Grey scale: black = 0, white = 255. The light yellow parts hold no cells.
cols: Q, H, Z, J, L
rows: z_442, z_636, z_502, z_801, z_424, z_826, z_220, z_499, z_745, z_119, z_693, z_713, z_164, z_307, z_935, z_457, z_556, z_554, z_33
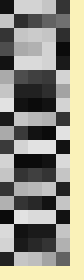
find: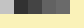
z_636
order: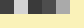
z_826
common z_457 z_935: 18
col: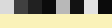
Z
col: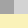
L

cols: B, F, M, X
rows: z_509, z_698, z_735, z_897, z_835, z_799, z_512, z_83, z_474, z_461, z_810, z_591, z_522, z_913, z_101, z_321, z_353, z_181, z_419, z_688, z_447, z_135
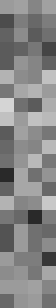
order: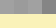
z_509
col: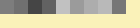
X

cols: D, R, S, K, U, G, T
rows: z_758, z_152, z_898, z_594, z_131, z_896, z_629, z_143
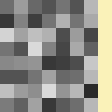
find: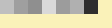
z_629
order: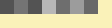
z_758
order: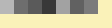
z_143
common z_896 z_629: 183

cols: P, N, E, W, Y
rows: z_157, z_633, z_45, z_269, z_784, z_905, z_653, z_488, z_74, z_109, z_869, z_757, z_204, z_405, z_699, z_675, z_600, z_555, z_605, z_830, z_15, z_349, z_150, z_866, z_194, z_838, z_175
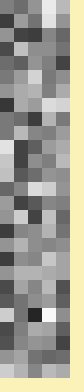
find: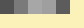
z_866
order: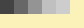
z_675
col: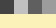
N

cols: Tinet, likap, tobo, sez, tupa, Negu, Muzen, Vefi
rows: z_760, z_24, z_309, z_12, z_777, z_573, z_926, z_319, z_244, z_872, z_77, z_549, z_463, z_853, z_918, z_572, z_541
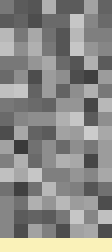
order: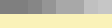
z_463
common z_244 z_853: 134

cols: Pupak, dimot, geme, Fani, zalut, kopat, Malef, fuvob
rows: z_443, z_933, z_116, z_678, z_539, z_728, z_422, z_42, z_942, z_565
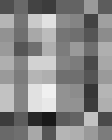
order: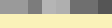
z_728
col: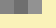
zalut
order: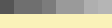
z_728
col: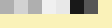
Fani
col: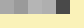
fuvob
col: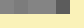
dimot
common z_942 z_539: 73

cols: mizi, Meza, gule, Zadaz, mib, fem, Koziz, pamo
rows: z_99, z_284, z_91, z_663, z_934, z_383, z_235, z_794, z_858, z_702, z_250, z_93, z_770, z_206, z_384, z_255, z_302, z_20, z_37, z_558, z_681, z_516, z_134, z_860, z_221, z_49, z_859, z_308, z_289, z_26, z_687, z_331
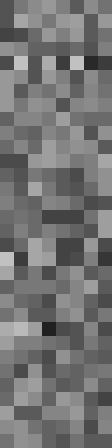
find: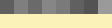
z_302
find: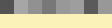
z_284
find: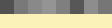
z_99
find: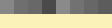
z_49
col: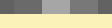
gule
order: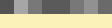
z_206

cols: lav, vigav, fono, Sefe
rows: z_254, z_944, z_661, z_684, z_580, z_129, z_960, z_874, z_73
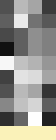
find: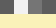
z_944
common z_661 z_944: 95
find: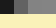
z_684
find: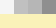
z_580

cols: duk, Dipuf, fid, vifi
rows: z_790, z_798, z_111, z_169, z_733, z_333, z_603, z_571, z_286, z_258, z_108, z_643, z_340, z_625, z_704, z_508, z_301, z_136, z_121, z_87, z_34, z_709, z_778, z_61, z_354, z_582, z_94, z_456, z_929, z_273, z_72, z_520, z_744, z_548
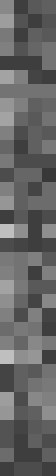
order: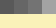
z_286
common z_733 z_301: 62
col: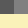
vifi
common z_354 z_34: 121
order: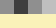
z_301

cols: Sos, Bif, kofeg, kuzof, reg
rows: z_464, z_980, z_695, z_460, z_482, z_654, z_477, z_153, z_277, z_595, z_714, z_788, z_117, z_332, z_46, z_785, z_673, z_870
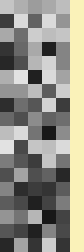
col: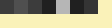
kofeg
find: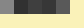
z_332
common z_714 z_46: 73
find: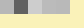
z_695

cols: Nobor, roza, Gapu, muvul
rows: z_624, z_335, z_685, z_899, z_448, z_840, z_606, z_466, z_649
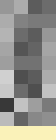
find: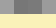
z_448
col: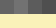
Gapu
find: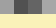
z_899
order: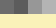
z_685
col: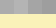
Nobor
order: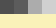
z_840

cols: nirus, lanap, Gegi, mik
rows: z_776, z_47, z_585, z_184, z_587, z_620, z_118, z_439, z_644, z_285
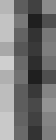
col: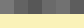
lanap
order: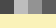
z_439
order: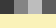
z_118

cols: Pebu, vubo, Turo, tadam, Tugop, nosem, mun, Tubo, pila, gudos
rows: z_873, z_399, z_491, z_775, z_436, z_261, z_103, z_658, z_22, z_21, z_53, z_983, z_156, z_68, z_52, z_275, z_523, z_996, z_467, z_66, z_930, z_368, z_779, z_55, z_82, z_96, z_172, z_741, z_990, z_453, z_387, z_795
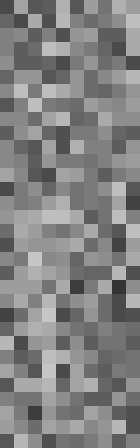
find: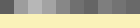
z_55
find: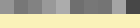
z_52

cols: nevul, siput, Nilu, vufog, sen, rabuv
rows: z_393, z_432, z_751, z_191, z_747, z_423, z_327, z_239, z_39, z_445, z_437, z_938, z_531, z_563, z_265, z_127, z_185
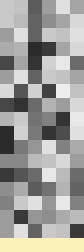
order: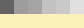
z_423
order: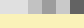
z_751
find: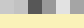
z_393
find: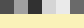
z_747

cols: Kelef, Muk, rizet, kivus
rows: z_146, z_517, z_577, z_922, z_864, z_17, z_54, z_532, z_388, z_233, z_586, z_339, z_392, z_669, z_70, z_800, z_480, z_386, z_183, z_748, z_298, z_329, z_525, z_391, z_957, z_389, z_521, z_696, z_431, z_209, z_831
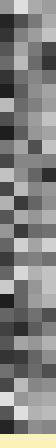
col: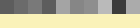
Muk
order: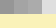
z_431
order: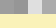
z_146
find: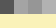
z_957
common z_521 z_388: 80
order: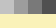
z_388

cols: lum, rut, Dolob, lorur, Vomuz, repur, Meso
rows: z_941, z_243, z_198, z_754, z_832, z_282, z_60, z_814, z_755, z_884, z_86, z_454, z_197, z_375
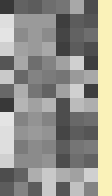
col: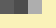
Vomuz
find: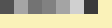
z_832
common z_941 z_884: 92
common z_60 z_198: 98

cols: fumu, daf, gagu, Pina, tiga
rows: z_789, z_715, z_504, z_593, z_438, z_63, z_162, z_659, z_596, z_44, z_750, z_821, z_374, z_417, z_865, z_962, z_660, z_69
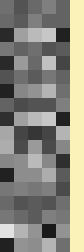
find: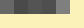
z_659
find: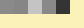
z_821

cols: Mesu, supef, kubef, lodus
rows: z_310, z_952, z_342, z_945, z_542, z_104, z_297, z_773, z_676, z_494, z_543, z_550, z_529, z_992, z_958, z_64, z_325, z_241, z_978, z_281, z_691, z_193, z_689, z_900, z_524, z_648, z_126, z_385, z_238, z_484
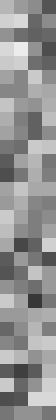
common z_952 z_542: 208
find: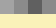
z_494
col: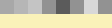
kubef
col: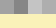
Mesu

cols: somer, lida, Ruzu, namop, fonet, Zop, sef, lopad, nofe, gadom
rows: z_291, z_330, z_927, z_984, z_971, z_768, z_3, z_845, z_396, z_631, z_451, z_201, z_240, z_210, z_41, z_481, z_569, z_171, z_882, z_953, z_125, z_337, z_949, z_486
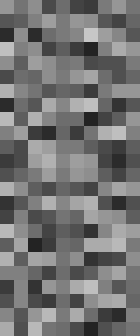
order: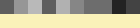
z_396
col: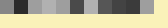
namop
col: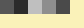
somer
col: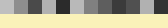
somer

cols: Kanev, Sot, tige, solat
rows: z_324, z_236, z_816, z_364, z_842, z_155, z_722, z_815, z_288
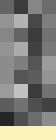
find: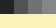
z_288
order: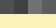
z_815
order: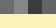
z_324
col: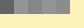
Kanev
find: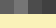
z_815
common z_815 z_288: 79

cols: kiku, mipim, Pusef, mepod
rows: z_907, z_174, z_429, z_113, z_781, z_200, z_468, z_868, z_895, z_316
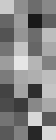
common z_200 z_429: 189
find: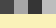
z_468

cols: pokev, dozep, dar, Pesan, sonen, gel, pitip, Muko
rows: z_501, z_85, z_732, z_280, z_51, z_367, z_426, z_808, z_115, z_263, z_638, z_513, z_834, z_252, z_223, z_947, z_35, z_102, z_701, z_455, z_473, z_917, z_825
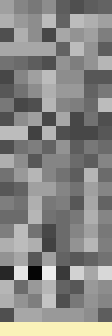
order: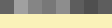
z_501
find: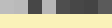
z_263
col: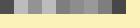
gel
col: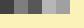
dar
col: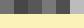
pokev

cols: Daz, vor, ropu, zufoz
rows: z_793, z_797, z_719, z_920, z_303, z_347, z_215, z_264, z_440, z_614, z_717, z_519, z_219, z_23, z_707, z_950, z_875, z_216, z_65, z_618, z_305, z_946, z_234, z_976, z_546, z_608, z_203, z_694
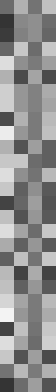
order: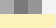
z_234
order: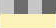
z_920

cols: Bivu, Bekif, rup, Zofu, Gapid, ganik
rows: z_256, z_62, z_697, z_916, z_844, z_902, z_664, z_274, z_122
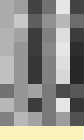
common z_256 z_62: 171
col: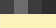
ganik
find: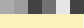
z_256

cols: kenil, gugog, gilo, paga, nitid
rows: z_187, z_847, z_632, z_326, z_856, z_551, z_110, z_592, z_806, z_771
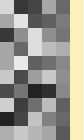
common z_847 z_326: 166
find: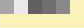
z_856

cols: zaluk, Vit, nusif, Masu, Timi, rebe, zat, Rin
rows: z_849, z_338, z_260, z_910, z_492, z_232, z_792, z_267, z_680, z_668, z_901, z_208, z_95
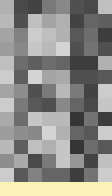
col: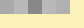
Timi
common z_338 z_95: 101
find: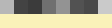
z_849

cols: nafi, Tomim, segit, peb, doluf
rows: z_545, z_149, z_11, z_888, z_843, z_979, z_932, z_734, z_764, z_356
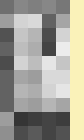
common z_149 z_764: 157
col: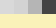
peb
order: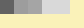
z_979
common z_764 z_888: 68
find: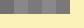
z_545

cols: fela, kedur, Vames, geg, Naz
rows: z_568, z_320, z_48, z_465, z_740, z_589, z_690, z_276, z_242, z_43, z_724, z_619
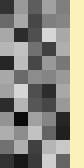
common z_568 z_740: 153
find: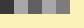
z_568
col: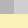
geg
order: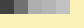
z_465
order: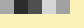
z_690
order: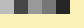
z_740

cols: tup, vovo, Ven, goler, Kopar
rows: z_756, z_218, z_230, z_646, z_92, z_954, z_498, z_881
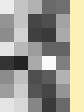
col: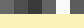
goler
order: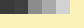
z_230

